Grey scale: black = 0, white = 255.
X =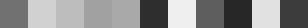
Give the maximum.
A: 239
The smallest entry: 39

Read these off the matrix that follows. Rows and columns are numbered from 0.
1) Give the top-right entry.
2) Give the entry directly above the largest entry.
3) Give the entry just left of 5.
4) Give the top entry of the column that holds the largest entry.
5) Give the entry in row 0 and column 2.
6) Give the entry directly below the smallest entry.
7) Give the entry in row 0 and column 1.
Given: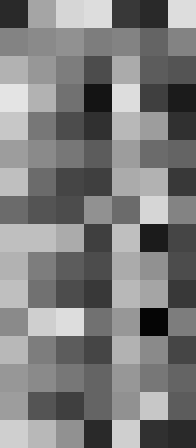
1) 221
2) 178
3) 151
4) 41
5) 214
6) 138
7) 165

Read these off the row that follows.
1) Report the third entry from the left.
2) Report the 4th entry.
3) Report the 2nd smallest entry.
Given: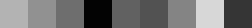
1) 110
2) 3
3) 53

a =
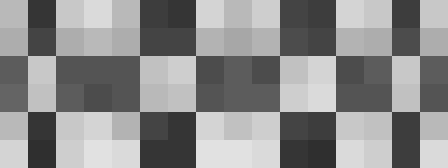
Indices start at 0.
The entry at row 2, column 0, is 92
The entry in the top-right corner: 200
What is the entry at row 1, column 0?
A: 173
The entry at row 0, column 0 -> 185
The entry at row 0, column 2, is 200
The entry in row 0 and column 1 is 53
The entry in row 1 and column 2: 173
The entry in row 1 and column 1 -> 68
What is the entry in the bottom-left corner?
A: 212
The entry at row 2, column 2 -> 84
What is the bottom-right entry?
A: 218

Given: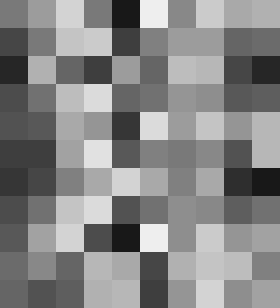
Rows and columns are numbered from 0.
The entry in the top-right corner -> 177
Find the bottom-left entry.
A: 101
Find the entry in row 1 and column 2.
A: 196
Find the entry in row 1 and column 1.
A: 121
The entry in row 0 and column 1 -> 156
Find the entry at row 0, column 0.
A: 121
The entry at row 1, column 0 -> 70
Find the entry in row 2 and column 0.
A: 38
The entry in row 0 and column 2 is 211
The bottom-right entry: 162
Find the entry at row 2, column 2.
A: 101

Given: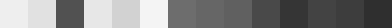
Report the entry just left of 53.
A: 73
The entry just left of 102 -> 109
